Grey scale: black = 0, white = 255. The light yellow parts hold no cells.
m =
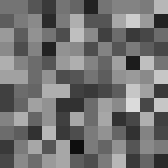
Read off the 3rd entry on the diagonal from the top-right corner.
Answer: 57
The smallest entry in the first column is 57
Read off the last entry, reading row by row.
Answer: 42
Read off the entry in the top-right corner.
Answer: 183
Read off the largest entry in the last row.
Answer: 183
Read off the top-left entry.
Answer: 116
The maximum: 219
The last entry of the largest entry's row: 198
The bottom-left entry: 71
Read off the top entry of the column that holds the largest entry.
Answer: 131
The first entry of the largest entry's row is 64
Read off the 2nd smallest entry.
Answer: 28
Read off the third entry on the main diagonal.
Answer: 146
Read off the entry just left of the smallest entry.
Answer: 167
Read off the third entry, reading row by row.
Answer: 85
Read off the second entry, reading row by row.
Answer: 116
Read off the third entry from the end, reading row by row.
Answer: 57
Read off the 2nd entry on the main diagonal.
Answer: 123
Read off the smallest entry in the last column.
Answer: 34
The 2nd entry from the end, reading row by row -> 101
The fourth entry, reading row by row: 57
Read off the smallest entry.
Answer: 14
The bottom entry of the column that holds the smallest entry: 93
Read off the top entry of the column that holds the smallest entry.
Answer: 101

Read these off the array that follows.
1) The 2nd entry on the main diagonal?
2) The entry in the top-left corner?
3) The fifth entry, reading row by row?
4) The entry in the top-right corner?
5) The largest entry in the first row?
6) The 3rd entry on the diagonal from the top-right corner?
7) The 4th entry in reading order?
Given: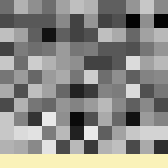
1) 88
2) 110
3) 162
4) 137
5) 199
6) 103
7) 110

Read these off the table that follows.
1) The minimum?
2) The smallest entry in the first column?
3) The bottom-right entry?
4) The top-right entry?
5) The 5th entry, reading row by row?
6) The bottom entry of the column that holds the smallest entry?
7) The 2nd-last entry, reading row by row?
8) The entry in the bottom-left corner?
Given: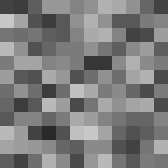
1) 41
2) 66
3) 117
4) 66
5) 151
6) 177
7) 123
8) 94

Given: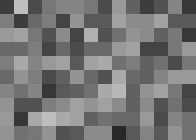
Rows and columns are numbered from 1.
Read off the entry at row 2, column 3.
105
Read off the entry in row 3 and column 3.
119
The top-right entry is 55
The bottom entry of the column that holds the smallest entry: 40
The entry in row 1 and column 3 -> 75
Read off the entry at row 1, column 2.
190
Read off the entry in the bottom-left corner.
147
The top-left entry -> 61
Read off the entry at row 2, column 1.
125
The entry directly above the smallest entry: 105
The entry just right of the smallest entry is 89
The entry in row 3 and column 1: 153
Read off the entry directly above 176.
89
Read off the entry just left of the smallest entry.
139
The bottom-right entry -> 113

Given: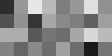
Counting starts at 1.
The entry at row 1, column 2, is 151
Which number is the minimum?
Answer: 25
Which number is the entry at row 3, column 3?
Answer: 88
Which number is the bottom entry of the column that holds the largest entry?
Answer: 137
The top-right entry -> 145
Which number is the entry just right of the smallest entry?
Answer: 117
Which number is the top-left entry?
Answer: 46
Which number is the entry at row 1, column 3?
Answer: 231
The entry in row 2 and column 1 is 81
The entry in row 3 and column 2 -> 173

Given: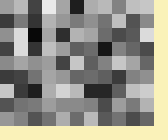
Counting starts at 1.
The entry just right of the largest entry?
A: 165
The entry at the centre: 198
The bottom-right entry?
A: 102
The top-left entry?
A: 157
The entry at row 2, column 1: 59
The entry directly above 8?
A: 52
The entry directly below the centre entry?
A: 102
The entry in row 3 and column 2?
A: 219
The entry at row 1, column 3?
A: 67
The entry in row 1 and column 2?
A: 185
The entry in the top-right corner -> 198
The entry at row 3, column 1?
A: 144
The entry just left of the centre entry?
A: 67
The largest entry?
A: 234
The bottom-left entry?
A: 151
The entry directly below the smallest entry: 52
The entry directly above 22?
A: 108
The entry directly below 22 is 130

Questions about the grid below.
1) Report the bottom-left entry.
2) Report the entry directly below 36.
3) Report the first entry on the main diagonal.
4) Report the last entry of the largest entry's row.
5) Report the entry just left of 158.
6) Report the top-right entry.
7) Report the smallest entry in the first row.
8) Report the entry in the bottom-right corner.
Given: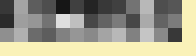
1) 143
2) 71
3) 56
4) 123
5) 43
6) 86
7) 22
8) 56

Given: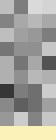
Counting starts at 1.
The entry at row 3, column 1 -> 190
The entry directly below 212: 168
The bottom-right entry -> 198
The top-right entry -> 212
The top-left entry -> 190
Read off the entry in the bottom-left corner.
152
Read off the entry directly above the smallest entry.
176
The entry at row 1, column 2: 125
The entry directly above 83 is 198
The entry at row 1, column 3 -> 218

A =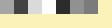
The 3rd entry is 218
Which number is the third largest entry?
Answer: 165
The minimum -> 44
